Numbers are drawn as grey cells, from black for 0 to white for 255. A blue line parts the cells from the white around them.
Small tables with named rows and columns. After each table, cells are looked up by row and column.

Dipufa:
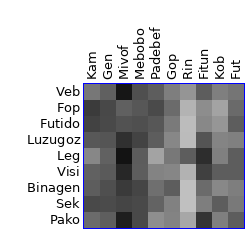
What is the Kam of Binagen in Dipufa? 93
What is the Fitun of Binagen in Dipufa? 107
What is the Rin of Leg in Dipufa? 93
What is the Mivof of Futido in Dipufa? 82
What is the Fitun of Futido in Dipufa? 136
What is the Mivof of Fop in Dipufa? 96
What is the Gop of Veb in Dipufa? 126
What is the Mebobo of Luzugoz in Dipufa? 67
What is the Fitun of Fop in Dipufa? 141
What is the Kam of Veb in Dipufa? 119
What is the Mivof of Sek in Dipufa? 69
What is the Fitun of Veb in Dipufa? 93
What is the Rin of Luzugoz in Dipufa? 187
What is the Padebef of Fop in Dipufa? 74
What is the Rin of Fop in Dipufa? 179
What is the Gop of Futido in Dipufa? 122
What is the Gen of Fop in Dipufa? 72
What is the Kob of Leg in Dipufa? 128
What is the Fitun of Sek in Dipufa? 126

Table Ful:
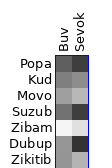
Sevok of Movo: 184
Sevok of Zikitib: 180
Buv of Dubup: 150
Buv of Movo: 159
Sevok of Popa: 62
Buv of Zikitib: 149
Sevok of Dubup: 51
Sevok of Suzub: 62
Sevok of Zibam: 224
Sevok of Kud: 141
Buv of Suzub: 114
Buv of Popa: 95
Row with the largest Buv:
Zibam

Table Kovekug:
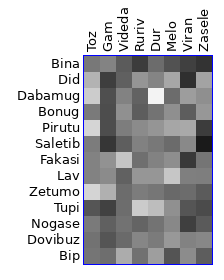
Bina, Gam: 131
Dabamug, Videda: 130
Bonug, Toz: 122
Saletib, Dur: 120
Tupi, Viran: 85
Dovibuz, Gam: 85
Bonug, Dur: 115
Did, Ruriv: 149
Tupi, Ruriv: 203
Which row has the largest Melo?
Lav

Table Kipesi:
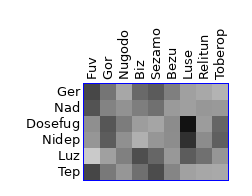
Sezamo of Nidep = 150
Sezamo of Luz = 102
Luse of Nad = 159
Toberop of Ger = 179
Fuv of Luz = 202
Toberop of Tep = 169
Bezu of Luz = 152
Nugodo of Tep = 150
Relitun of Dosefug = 156
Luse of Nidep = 48
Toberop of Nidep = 95
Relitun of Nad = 151
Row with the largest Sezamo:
Dosefug

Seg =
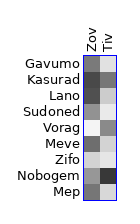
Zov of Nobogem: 151
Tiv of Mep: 216
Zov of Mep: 118
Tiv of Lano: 204
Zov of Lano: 80
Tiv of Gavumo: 225
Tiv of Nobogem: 56
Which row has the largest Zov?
Vorag

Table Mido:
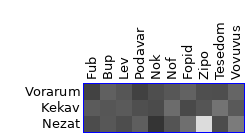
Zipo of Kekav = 85
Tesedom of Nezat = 76
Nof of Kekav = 108
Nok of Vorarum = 78
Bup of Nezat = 87
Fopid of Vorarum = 98
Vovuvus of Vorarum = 101
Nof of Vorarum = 87
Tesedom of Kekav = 115
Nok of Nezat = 52
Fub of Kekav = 91
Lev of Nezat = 77
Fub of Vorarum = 66
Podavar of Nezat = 94
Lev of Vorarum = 86
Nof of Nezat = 84
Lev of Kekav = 90
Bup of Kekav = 86
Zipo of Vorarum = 79

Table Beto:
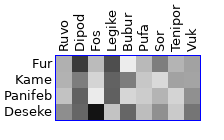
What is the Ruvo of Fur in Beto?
176
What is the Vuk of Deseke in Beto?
117
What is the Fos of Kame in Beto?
212
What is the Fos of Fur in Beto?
187
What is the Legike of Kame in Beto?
98
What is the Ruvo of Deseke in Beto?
142
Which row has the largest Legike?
Deseke

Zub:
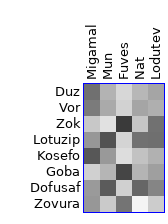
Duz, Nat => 183
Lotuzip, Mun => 82
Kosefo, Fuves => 221
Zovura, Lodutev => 204
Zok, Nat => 198
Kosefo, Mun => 153
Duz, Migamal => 112
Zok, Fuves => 58
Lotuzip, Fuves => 212
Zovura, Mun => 202
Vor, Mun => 170
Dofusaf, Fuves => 208
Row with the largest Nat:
Zovura

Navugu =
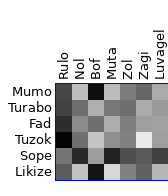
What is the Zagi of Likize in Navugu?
97
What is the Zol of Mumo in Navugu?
124
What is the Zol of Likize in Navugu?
129
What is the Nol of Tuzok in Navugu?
111
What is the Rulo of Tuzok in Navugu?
4
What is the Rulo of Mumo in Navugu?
71
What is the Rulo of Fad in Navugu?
46
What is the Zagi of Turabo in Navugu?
171
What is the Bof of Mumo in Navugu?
15

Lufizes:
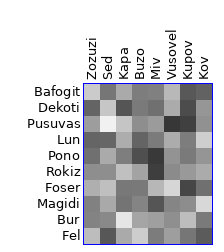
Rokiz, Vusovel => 139
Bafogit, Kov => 98
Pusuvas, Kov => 145
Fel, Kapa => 170
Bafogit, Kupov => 88
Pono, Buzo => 79
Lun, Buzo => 100
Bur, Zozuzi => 131
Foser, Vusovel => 214
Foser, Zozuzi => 175
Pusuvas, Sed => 241
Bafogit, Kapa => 170
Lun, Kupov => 125
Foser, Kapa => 120

